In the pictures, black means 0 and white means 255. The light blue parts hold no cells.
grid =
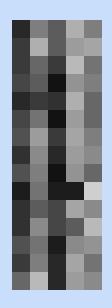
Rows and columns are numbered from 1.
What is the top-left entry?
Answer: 40
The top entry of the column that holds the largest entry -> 126
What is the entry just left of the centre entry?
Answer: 138
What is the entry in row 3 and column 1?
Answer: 58
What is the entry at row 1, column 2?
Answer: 126
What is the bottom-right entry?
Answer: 138
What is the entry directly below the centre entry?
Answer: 18
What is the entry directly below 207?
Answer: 138
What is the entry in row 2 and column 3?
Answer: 92
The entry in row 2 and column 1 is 58
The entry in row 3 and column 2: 103
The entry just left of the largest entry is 28
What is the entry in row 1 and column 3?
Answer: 92
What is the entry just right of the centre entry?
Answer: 156
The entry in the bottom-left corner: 103

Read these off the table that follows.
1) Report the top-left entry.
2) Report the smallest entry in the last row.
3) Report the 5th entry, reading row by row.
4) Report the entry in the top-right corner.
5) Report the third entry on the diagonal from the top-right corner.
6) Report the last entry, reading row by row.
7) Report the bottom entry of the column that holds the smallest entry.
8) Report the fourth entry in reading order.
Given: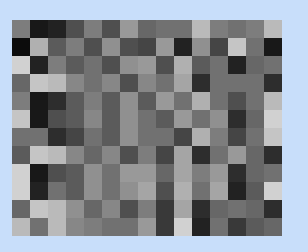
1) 125
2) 34
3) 125
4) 186
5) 34
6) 103
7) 186
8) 79

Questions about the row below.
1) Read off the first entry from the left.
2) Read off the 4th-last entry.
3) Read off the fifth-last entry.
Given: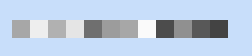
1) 167
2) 76
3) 250

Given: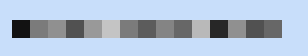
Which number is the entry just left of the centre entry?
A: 123
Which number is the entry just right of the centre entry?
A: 132
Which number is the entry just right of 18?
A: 123

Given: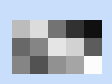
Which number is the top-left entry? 188
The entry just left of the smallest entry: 49
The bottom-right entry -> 252
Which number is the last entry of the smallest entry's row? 16
